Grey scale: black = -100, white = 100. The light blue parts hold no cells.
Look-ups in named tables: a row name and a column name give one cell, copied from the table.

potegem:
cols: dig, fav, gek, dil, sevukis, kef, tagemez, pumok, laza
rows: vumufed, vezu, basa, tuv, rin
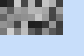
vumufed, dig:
-75
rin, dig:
-5
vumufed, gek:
57
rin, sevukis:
-26
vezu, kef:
40
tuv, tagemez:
-55
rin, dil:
48
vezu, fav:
-25
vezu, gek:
25
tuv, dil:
42
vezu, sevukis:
43
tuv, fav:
7
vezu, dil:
18
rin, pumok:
-31
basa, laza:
-9
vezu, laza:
22
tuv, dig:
15
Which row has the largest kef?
basa

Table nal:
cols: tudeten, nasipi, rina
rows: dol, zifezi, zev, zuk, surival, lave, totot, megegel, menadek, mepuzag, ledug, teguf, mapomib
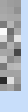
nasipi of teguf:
76
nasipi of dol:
23
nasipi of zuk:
42
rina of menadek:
23
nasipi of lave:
3
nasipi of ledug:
27
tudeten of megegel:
30
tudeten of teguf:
-66
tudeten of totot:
3
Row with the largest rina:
lave

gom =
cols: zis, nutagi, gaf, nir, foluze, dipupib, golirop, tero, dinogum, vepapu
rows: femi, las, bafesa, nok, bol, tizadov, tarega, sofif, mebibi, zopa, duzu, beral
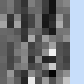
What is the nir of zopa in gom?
0
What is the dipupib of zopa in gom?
-33
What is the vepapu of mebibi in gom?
-50
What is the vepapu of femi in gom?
5
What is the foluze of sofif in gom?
-42
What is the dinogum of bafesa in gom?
18
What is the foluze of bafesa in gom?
-45
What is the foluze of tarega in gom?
-49
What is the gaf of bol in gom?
-33
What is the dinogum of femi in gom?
-6
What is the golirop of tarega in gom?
-15
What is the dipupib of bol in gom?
-20
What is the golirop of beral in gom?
21
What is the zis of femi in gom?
-19
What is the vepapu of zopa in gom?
-43
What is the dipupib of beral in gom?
-37
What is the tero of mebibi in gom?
-68
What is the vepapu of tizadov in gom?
11
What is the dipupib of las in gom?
-17

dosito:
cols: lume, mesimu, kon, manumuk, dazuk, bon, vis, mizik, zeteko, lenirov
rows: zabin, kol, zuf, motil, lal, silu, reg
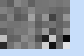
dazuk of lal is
10
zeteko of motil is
-23
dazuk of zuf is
27
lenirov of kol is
-15
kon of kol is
-22
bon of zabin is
-9
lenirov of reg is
77
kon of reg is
9
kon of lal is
-5
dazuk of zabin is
-24
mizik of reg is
-86
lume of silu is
50
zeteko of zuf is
-20
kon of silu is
-20
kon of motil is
-10
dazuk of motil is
1

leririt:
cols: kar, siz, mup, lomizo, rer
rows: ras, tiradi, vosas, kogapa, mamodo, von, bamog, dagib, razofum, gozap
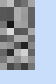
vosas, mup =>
35
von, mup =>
36
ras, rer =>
29
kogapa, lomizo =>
25
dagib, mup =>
42
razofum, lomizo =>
39
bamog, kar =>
23
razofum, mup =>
13
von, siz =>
-17
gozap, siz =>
-43
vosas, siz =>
-34
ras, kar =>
31
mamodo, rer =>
32
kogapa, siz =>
-83
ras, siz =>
50
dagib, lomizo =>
64

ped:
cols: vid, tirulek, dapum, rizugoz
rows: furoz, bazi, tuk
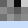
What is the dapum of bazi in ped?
-29
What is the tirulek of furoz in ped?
17
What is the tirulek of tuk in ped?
17
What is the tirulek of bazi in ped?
-7
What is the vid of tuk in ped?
-10
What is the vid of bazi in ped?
10
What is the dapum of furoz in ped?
-91
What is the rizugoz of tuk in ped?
9
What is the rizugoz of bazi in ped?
2
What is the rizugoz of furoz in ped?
60
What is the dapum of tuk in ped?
-3
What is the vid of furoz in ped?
-23

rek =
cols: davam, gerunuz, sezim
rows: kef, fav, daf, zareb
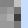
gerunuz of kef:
3
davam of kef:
3
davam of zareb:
21
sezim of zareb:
-6
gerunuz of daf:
38
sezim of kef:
51
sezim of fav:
-9
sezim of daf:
-52
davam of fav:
14
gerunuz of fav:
23
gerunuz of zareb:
21
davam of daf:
24
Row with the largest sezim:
kef

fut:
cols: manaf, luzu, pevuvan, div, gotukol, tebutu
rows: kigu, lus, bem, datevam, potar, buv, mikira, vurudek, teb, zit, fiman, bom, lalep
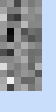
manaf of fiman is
13
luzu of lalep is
-47
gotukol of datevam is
6
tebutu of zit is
37
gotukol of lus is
9
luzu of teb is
6
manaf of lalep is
38
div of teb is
35
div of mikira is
37

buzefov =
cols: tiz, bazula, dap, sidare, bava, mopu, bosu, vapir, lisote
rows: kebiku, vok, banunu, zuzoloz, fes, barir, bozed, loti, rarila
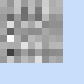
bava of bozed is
37
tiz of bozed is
39
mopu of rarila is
75
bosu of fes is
31
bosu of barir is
26
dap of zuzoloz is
11
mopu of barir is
35
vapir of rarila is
34
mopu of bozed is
60
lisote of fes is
19
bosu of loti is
3
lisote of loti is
11
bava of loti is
-2
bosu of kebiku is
61
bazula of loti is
-50
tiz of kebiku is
39
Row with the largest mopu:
rarila

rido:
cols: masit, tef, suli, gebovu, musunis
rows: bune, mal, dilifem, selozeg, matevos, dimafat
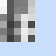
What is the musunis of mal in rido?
62
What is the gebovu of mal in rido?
0
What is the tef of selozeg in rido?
-52
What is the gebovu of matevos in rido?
86
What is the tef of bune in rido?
-32
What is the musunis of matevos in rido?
62
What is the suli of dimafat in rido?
-18
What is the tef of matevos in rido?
-36
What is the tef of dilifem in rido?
-34
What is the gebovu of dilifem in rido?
80
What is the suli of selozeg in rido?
-25
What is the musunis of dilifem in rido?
70
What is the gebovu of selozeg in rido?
67
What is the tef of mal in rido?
-30
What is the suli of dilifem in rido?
28

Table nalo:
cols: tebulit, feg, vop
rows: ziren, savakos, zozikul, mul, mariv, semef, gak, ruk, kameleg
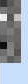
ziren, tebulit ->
-56
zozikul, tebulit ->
85
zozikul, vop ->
51
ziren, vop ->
-13
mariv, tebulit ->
-11
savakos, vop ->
-20
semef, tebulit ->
-26
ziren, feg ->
-31
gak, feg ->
-1
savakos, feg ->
-18
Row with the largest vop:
zozikul

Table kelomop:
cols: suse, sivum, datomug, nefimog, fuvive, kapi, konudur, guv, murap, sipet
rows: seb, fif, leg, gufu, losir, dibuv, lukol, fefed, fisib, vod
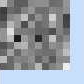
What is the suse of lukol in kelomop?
-34
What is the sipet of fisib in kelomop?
8
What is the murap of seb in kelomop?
-11
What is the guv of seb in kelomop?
-15
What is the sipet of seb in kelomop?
17
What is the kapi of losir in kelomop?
-20
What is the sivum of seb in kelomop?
0
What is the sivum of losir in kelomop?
73
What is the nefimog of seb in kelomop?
-26
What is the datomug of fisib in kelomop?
3
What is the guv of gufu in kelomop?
30
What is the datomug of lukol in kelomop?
35
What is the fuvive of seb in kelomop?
9
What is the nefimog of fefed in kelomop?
14
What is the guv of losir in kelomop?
-38
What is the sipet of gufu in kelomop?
-44
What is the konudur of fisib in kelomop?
2
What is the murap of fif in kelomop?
1
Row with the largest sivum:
losir

